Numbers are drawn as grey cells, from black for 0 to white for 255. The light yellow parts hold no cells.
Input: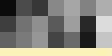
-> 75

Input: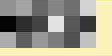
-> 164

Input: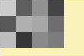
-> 94

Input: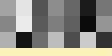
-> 228

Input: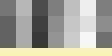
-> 184

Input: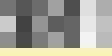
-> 86

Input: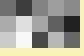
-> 60

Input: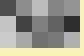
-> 141

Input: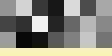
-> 211
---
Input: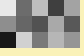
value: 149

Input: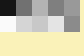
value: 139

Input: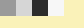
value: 247

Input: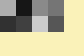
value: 86

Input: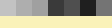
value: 116

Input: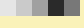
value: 120
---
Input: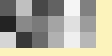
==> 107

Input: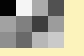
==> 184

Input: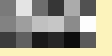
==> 27

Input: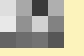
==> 115

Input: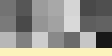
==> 205

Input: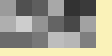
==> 120

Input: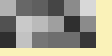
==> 118
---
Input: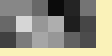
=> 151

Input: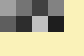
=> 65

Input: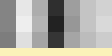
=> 180

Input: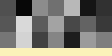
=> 92

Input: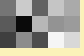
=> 183

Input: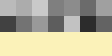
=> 201

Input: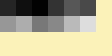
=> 2
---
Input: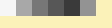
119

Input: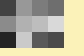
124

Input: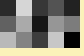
55

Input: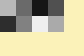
22

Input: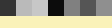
199

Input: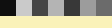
69

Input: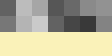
166

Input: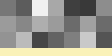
240
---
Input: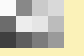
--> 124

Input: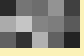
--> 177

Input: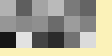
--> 68

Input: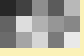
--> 213

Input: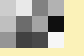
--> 73

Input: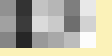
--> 153

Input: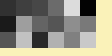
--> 41

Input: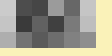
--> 90

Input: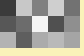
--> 171

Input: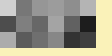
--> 111
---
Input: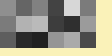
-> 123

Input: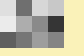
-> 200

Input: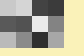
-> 59

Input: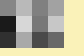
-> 162

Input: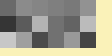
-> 146

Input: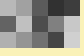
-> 61

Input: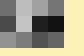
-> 116

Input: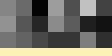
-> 65
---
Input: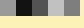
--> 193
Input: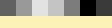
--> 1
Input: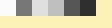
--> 85
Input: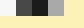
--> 28
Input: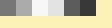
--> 92
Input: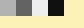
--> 238
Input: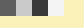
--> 57
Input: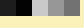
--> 152
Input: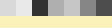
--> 134
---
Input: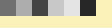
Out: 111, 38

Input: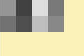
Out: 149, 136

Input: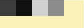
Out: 60, 140

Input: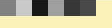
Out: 129, 73

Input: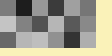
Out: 124, 174

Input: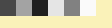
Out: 72, 250

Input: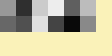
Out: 152, 137
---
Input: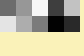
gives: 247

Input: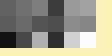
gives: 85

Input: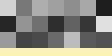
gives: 113

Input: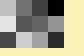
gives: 100

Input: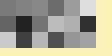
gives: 116

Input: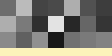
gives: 46

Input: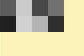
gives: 72
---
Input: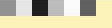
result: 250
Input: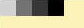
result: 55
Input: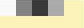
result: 57
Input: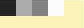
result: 130
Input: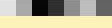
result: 189
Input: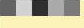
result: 170
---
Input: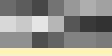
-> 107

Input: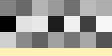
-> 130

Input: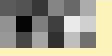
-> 90

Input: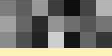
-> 124

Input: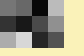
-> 118

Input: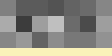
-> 128
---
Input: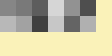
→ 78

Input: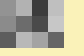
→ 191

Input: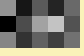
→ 105

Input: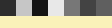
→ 95

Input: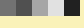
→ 33

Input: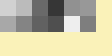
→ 152

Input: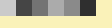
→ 47

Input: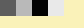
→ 233

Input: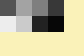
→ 56

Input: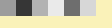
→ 215
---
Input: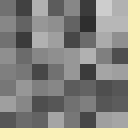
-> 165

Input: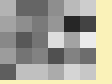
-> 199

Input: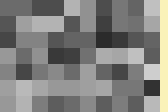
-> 185

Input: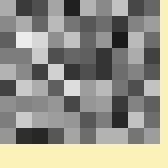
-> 157

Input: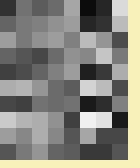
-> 85
